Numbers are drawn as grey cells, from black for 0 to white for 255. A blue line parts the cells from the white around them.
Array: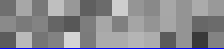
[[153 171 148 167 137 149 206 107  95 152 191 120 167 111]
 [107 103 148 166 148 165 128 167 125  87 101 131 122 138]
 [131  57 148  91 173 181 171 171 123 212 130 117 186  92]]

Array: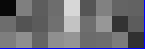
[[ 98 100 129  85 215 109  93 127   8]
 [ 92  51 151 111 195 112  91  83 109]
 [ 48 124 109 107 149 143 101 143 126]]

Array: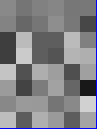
[[120 119 134 129 117 137]
 [ 71 120 142 118 103 131]
 [128 187  94  94 187  62]
 [175 180  84  94 203  62]
 [160  79 158 174  81 196]
 [ 24 102 162 124  67 155]
 [209 137 117 153 154 136]
 [164  93 154 175  92 189]]

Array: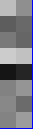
[[143 189]
 [105  93]
 [102 121]
 [193 204]
 [ 37  21]
 [149 130]
 [107 136]
 [156 131]]

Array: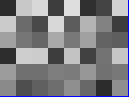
[[210  68  48 223  61 215 199  43]
 [ 60 130 180  92 215  72 107 202]
 [ 94  98 161 120 168 102 119 160]
 [198 115  64 194  62 205 206  45]
 [120 113 151 123 126 111 111 156]
 [142  44 103 143 110  95  78 138]]

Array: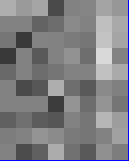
[[151 163 133 129  75 166 154 173]
 [169 191 129 137 108  98 129 129]
 [166 195 119 123 129 131  57 119]
 [129 218 110 146 129  89 129  57]
 [170 193 129 129 117 109 129 106]
 [128 137  89 110 173  88  74 129]
 [117 147 108 147  59 130 129 129]
 [157 181 119 129  86  92 112  96]
 [160 129 118 122 140 148 129 125]
 [125 144  89 114 172  95  76 129]]

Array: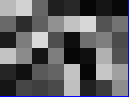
[[  8  21   6  40  31 102 210 186]
 [115  83 215 194 145  96  44 105]
 [ 75 127 111  14  78 217 125  28]
 [ 82 177  15   6 126  21 139 195]
 [160 198   6 195 100  90  16  37]
 [141  60  32 192  74  63  70  21]]
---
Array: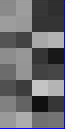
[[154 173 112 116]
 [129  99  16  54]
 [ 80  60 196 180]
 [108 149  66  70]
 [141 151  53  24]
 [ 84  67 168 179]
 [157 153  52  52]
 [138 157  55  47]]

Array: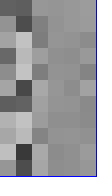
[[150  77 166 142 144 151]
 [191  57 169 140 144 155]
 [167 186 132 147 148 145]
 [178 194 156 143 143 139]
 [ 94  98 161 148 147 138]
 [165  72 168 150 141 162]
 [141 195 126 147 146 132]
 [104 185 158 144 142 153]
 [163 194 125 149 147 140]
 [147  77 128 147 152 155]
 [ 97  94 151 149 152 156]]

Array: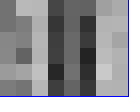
[[124 116 182  62 100  56 179 178]
 [155 164 192  39 113  46 201 175]
 [136  99 179  64 105  35 187 178]
 [135 129 181  62 105  59 182 165]
 [114 125 175  54  99  49 179 180]
 [114 185 183  70 100  98 160 171]]

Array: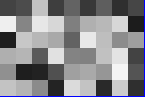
[[195 180 139  35 219 195  41 204  47]
 [144  30  34  80 160 169 150 244  84]
 [175 181  90 225 131 129 193 227  67]
 [ 30 199 183 169  98 232 190 140 159]
 [239 133 231 215 127 176 184 215  28]
 [ 67  76 194  62  99  56  94  47  70]]

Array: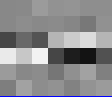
[[126 162 141 146 130 147 155]
 [155 136 140 118 144 162 128]
 [234 199 242  70  29  19  81]
 [ 70 104  83 181 204 220 181]
 [136 141 137 139 134 120 145]
 [136 137 155 146 148 142 142]]

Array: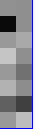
[[153 189]
 [ 96  64]
 [178 141]
 [153 113]
 [197 143]
 [153 169]
 [ 10 143]
 [145 143]]
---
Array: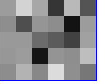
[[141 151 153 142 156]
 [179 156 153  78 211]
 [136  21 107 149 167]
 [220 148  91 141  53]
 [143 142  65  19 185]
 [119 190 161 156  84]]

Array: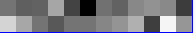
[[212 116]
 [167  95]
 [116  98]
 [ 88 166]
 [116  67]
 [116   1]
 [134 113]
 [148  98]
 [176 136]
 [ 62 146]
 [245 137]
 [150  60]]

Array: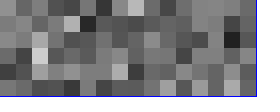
[[119  64 107 137 124 145]
 [106  82  68 124 134 102]
 [ 78 159 205 168 101 126]
 [ 82 128  87 115 123  81]
 [ 57 145 105  81 177  71]
 [123 125  90  87  40 118]
 [ 69 125 123 113  89  54]
 [ 92 173 136  85  83 136]
 [ 91  61  97 100  75 184]
 [115 105 120 139  90 107]
 [159  98 118 104 100  71]
 [ 87 136  69  86  95 110]
 [154 116 128  76 131 131]
 [100 100 128 131 125 133]
 [170 141  97  33  69 127]
 [101  92 134  87 100 106]]

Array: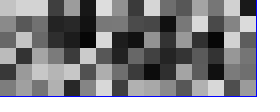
[[125  56 187 103 138 195]
 [160 154  51 196  88 211]
 [117 199 165 105 113 211]
 [177 181 123  46  35  63]
 [ 40 199  59  28  40 156]
 [133  81 203   6  18  23]
 [216 174  87 216 120 221]
 [ 63 111  34  29 121 145]
 [177  59 103  17  75  58]
 [168  12  65 147  71 214]
 [138  47  36  51  16 110]
 [ 87 164  52 153 120  87]
 [177  92  90  49 217 164]
 [216  16  51   7  73 118]
 [ 78 123 151 210 132 209]
 [155 111 117  93 219  25]]

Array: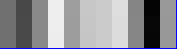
[[112 112 112]
 [ 73  73  72]
 [137 137 137]
 [237 238 238]
 [157 157 158]
 [197 198 199]
 [203 203 203]
 [220 220 222]
 [134 134 133]
 [  6   7   4]
 [152 152 153]]

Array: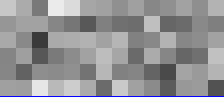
[[160 134 133 169 150 199]
 [158  98 159 137 162 171]
 [230 142  87  58 162 121]
 [185 139 122 170 134 235]
 [205 144 140 173 118 219]
 [171 115 162 178  88 166]
 [107 183 189 162 128 161]
 [201 129 166 181 112 144]
 [161 133 106 129 109 160]
 [139 100 171 136 191 135]
 [ 91  74 134 179 102 144]
 [152 164 102 135 107 162]
 [155 154 112 141 137 143]
 [ 82 180 193 162 127 179]]

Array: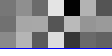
[[138 113 119]
 [181 167 143]
 [ 91 168 107]
 [221  85 228]
 [ 54 186   2]
 [106 149 179]
 [ 98 154  84]]

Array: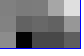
[[140 130 128]
 [  3  98 123]
 [ 72 104 124]
 [ 72  98 166]
 [ 94 151 223]]

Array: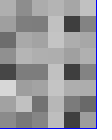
[[139 162 215  70 144 109 159 175]
 [120 193 158 125 181 169 126 141]
 [133 114 163 125 175 163 125 172]
 [190 183 196 193 174 196 193 180]
 [ 63 123 174  62 160 173  62 166]
 [157 105 173 131 176 167 131 193]]
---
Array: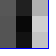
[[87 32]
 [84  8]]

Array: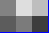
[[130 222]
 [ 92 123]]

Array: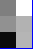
[[127 255]
 [145 178]]

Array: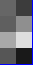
[[102  60]
 [ 95 143]]

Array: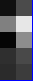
[[ 16  75]
 [128 231]]

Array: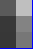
[[ 90 191]
 [ 56 131]]

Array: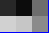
[[ 40  12]
 [209 198]]
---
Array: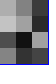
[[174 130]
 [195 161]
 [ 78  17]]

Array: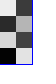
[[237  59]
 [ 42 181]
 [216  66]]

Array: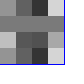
[[148  97]
 [122 122]
 [191  87]]

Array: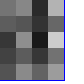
[[116 135]
 [ 93  85]
 [ 55 142]]

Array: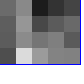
[[107 137]
 [ 94 150]
 [ 92 139]]

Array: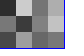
[[ 45 204]
 [120  59]
 [ 72 158]]

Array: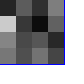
[[ 37  92]
 [203  55]
 [133  73]]
